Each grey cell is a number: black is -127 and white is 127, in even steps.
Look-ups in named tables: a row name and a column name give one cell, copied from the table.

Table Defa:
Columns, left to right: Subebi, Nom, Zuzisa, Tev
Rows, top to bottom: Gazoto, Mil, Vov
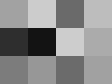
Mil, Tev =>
43
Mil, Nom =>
-108
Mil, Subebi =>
-81
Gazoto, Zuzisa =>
-21
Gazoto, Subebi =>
34
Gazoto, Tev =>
61
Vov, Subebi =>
-3
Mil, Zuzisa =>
77
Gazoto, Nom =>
76
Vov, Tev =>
33
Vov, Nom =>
23

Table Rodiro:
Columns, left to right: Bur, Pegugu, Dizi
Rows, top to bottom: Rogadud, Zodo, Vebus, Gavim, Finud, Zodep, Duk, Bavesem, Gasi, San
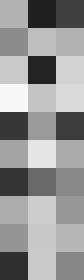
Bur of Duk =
-76
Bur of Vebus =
73
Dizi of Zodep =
42
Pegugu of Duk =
-22
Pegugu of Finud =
26
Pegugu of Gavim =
67
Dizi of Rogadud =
-63
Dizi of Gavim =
89
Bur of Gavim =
119
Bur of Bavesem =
44
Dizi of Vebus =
83
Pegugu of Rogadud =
-96
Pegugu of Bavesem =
77
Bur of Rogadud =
50
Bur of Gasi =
21
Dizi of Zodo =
49
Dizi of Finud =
-67
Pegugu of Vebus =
-93
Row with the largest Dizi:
Gavim

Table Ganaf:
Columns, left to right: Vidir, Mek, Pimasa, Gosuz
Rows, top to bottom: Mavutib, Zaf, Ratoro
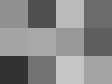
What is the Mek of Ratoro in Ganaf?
-13
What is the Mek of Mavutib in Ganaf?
-48
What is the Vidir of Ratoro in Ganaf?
-77
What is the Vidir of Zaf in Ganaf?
36
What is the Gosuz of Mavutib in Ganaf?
-20
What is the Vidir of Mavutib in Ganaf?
16
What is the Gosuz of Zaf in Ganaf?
-33
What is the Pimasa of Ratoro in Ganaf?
69
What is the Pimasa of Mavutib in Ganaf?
58
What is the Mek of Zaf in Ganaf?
40
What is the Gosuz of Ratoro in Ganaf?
36
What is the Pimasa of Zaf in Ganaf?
25

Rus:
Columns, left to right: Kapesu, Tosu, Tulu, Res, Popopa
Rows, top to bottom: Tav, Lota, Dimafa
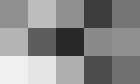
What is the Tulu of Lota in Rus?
-87
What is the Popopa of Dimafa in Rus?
-14
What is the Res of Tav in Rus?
-67
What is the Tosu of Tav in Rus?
60
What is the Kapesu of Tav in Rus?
15
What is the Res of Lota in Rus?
10
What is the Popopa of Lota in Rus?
16
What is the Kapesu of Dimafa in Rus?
112
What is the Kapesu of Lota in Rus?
52
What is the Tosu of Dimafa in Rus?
101
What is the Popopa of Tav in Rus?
-11
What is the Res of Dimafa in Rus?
-50
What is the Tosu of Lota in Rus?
-34
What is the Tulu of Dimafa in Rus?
48
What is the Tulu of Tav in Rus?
16
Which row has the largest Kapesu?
Dimafa

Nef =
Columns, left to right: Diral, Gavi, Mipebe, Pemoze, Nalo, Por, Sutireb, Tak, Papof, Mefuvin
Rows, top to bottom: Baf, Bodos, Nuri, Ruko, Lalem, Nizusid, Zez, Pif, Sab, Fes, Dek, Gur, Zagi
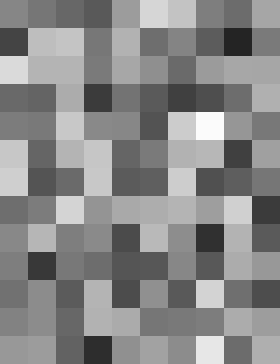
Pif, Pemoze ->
20
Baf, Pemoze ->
-38
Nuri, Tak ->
27
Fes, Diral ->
-1
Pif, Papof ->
80
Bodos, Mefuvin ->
-5
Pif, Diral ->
-17
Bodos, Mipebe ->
68
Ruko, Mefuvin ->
48
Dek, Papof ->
-16
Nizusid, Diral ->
71
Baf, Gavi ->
-9
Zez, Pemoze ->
72
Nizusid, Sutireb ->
50
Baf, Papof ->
-19
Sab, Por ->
57

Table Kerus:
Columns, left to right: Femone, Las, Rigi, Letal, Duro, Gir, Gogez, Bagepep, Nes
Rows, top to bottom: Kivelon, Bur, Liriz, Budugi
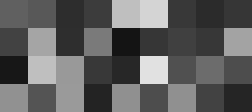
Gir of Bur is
-73
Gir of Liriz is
97
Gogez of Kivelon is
-71
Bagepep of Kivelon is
-84
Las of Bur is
37
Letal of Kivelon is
-67
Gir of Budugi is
-50
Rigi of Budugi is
26
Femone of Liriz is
-104
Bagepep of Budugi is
-61
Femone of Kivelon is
-31
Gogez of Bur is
-63
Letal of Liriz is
-71
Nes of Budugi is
-90

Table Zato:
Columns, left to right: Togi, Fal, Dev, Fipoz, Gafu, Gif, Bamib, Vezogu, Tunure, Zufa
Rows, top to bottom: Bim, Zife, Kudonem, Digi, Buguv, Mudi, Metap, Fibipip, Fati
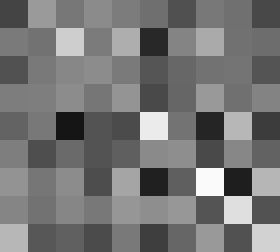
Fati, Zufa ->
82
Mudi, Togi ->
-1
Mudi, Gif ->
10
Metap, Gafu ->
37
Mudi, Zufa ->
-29
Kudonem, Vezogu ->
-13
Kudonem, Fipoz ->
12
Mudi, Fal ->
-49
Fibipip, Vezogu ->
-43
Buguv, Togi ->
-28
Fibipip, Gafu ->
22
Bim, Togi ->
-59
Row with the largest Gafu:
Zife

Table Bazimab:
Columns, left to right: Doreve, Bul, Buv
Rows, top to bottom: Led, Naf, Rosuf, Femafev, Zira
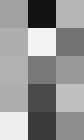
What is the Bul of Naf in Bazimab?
114
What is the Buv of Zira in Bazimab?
14
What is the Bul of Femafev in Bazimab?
-54
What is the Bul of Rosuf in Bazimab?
-6
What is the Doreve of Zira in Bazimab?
111
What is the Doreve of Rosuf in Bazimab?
49
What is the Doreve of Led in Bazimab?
33
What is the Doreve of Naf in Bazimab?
46
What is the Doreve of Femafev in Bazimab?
46
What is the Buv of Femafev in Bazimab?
63
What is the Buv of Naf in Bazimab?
-12
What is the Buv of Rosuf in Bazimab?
25
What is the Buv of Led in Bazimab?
54
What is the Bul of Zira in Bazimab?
-68
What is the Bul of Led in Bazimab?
-109

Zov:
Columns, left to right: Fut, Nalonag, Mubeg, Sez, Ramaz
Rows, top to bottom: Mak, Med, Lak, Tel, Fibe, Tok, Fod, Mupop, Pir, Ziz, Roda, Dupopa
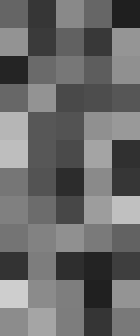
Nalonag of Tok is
-40
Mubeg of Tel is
-54
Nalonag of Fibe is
-40
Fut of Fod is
-9
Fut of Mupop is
0
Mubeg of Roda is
-1
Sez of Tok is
36
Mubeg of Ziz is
-81
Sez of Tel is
-50
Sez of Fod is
10
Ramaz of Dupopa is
-6
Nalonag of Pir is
2
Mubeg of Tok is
-53
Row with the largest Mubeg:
Pir

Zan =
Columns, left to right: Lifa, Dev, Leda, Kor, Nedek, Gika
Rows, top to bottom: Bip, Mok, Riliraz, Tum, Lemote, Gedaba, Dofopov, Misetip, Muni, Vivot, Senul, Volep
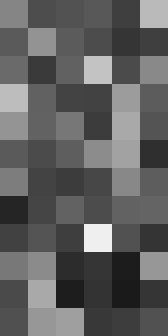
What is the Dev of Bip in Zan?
-50
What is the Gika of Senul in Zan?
-74
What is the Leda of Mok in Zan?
-36
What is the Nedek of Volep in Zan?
-66
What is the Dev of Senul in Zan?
41
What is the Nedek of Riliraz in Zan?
-52
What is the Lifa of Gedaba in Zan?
-37
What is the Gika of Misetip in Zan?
-27
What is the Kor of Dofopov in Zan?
-56
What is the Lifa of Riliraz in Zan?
-21
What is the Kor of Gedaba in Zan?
12
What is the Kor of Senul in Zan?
-76
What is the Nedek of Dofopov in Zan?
8
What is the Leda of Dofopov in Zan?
-67
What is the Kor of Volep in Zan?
-71
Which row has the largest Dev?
Senul

